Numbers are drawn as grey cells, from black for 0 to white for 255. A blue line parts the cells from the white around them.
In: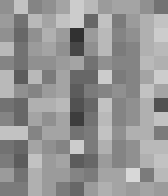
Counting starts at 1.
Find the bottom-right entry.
155
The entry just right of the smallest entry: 155
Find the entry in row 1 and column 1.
144
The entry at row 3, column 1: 144
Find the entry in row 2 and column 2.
114
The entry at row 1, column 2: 194
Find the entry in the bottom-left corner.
123
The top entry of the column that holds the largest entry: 164
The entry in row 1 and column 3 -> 132
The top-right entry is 114
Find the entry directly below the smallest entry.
70
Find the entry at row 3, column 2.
103
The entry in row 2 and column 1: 155
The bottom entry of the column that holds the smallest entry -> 103
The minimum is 49
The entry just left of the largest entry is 164
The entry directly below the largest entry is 155
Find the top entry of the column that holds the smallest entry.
204
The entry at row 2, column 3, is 185
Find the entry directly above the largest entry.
144

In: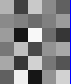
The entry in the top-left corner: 180
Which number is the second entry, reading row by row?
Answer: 64
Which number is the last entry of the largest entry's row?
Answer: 54
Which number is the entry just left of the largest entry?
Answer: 22
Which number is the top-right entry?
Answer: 96
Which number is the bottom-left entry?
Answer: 96
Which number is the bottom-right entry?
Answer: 210
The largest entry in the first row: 201

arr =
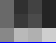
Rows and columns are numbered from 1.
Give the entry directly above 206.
36
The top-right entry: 36
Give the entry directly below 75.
176
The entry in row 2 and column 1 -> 105

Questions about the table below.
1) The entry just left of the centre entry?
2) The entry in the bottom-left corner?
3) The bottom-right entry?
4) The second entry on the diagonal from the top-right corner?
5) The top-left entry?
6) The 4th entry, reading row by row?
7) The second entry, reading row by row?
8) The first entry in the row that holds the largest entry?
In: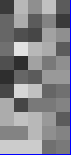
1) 102
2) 204
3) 121
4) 131
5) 58
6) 193
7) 184
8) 112
